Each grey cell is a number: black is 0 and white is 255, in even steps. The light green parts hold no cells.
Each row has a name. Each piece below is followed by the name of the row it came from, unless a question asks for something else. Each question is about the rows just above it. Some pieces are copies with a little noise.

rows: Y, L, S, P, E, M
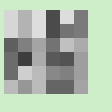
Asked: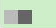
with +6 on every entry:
[192 107]
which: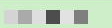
Y
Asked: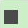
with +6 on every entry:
[81]
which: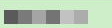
S
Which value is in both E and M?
[186]

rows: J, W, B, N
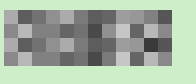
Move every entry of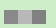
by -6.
[131 178 123]
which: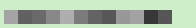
B

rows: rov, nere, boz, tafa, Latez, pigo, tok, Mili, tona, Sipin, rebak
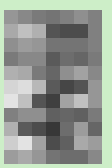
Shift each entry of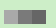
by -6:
[163 116 96]
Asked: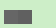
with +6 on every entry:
[108 102]
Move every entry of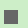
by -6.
[96]
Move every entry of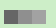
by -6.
[96 137 156]
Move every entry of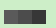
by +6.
[96 82 61]

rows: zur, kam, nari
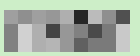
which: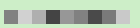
kam
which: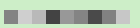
kam
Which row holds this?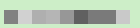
nari
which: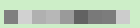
nari

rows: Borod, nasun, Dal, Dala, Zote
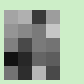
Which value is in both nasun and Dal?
[122]
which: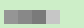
nasun

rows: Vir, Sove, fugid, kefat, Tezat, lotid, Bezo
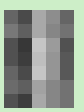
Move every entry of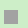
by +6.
[168]
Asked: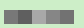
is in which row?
Sove
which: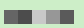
Tezat

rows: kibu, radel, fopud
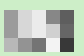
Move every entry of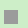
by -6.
[149]
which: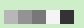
fopud
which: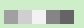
kibu
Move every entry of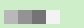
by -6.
[178 141 110 237]

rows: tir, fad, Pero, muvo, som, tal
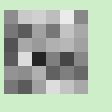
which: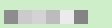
tir
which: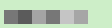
fad
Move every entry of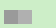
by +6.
[160 182]

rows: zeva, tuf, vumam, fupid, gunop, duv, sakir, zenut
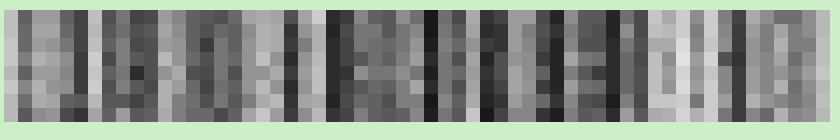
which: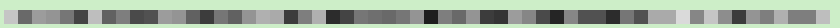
vumam
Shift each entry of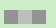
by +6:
[154 196 154]
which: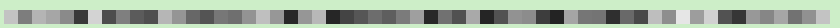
fupid
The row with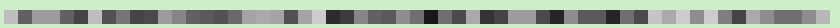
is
zeva

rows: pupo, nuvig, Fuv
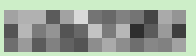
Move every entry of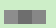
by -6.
[135 104 129]
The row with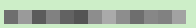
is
Fuv

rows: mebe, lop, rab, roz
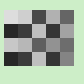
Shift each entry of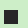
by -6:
[33]
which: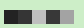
lop
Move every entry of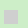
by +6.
[213]
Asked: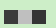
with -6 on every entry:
[53 185 47]

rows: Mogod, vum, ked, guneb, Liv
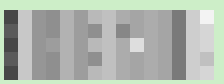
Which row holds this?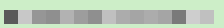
guneb
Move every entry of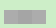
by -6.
[166 159 166]

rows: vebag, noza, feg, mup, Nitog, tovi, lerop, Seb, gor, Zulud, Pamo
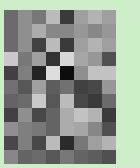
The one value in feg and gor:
[143]
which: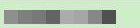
gor
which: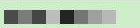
Zulud
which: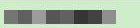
tovi
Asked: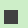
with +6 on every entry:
[71]
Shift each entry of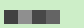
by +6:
[71 149 78 106]

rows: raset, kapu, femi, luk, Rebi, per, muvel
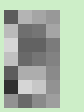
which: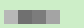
kapu
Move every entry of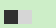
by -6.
[43 208]
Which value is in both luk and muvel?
[105]
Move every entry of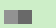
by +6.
[152 111]
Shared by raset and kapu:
[165]
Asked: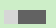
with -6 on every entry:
[208 92 92]

